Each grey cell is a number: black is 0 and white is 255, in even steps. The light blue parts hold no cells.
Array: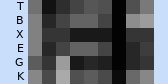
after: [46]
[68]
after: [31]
[3]
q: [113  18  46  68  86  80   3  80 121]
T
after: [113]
[18]
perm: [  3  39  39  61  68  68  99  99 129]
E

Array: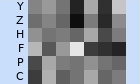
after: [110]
[132]
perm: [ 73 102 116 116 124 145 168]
P

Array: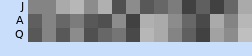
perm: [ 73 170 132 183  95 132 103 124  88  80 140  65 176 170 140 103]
A
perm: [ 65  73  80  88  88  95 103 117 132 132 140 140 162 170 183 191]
Q
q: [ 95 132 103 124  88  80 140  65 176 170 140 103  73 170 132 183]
A
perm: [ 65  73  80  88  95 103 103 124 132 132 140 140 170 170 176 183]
A
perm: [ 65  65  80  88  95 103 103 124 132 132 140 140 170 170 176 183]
J

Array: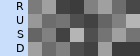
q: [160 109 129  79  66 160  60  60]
D
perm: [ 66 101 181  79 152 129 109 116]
U
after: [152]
[109]
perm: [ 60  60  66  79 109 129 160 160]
D
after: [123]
[160]

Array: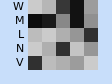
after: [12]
[26]
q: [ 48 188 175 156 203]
V
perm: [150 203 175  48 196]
N
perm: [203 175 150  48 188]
L

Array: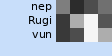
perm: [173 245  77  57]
vun
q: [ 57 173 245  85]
Rugi
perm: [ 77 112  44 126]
nep
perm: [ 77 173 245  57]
vun
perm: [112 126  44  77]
nep

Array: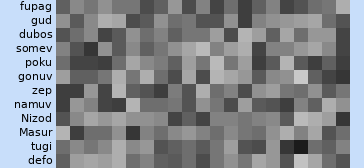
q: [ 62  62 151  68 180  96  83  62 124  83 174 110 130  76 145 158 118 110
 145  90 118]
zep
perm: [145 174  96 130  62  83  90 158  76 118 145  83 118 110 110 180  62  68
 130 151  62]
namuv
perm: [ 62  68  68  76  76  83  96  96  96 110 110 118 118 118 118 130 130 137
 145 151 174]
fupag
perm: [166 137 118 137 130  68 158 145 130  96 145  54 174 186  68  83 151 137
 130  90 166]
Nizod
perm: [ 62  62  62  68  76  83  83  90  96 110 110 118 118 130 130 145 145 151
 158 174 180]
namuv

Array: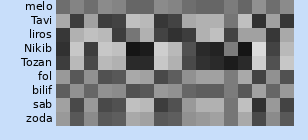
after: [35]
[124]
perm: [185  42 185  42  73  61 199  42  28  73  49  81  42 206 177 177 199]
Tozan
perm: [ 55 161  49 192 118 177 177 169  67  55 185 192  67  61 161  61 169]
Tavi

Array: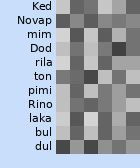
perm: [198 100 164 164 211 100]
rila
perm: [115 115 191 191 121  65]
Dod
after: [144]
[115]
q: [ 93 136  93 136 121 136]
Novap
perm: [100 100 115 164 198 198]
Ked
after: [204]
[87]
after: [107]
[72]

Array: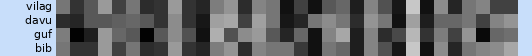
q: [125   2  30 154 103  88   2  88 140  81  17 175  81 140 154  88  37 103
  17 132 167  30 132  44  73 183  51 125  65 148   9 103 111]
guf
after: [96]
[103]
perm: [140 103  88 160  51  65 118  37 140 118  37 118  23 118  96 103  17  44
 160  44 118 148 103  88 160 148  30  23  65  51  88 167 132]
davu
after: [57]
[17]
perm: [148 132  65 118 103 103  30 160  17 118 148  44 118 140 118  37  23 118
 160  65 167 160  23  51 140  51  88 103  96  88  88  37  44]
davu
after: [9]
[103]
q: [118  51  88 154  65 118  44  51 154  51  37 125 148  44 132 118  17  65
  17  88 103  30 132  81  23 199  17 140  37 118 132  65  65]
vilag

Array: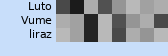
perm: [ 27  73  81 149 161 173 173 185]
Luto
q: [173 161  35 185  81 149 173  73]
Vume
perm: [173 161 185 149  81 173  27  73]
Luto
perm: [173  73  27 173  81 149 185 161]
Luto
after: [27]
[173]
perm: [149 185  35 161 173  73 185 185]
liraz
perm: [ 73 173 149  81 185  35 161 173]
Vume

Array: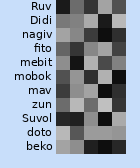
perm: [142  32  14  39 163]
beko
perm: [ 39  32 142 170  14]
Suvol
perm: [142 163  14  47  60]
mav
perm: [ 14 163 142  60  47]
mav
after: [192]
[53]

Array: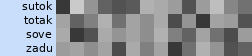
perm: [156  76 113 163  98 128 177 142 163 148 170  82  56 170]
sove
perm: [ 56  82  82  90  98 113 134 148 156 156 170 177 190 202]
sutok

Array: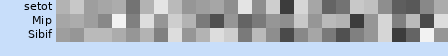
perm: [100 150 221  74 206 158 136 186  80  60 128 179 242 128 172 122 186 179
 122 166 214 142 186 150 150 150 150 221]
Sibif
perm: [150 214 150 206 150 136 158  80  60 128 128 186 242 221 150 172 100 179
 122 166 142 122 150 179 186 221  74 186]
Sibif
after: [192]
[142]
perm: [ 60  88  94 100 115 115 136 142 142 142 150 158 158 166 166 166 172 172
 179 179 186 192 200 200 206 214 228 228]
setot

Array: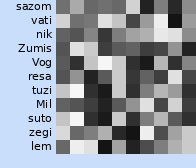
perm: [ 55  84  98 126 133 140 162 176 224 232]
nik
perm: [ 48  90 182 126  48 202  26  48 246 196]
suto
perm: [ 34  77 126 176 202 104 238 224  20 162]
lem
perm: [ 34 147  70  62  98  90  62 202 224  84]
Zumis
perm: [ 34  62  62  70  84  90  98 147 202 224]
Zumis
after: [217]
[104]

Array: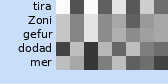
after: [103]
[190]
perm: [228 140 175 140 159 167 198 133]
gefur
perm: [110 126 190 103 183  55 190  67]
dodad
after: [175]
[140]
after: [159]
[167]
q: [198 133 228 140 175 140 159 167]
gefur

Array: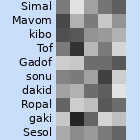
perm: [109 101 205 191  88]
Ropal
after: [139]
[154]
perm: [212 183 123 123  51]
Tof
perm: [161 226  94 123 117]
Simal
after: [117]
[94]
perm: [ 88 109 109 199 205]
Gadof

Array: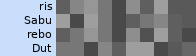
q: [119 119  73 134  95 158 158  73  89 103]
Dut
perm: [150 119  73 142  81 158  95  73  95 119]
rebo
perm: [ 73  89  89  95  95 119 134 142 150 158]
ris
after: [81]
[158]
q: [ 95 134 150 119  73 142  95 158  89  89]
ris
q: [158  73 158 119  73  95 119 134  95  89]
Sabu
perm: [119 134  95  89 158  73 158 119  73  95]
Sabu

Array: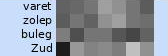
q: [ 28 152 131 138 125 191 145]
Zud
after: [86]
[70]
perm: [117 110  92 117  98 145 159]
zolep
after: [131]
[138]
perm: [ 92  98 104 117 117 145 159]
varet
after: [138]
[125]

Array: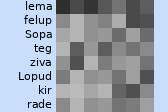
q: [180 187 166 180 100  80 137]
kir
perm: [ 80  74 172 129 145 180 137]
felup
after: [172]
[74]
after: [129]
[172]

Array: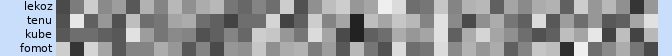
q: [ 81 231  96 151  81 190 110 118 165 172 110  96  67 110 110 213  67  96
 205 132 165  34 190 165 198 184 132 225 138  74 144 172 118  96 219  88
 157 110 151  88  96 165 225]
tenu
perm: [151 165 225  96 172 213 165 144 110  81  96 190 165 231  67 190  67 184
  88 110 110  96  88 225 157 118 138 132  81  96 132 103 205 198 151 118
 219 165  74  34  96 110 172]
kube
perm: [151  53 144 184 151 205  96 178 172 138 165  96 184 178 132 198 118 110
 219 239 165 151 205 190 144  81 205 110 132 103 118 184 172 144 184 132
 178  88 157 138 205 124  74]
lekoz
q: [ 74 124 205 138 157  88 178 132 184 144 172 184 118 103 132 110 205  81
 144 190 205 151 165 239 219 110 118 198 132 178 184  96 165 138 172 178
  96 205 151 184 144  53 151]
lekoz
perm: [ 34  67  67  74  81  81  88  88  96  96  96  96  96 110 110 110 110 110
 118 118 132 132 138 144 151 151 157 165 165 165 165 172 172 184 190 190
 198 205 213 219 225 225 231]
tenu

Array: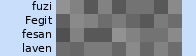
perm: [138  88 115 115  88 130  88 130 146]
fuzi
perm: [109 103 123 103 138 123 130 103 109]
laven
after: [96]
[138]

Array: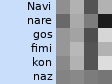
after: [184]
[84]
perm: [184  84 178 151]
fimi
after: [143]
[178]

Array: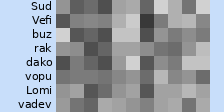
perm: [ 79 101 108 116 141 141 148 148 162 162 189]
rak
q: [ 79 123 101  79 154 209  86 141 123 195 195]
dako
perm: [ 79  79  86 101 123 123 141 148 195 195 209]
buz

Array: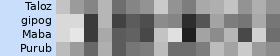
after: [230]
[59]
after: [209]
[110]

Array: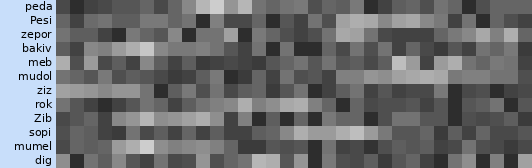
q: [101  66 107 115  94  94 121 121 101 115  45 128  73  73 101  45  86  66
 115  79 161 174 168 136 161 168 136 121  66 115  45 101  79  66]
Pesi
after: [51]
[79]
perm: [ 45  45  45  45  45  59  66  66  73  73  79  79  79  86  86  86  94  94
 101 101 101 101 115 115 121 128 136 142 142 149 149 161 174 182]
Zib
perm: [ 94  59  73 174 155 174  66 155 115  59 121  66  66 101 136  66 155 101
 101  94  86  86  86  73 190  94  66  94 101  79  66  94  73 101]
sopi
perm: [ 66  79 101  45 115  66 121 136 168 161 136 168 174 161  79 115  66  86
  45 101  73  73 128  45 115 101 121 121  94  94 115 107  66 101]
Pesi
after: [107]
[115]
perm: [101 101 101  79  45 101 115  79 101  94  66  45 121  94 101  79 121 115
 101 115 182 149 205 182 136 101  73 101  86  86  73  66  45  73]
peda

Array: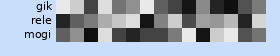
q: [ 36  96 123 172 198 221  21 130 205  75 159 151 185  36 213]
rele
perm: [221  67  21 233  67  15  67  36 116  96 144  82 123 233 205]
mogi
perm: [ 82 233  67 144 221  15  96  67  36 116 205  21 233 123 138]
gik
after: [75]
[159]

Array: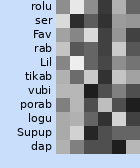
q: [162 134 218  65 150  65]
Fav
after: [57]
[177]
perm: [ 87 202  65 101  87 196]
rab
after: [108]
[202]
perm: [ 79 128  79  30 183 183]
vubi
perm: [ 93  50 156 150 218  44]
ser
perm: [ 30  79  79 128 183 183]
vubi

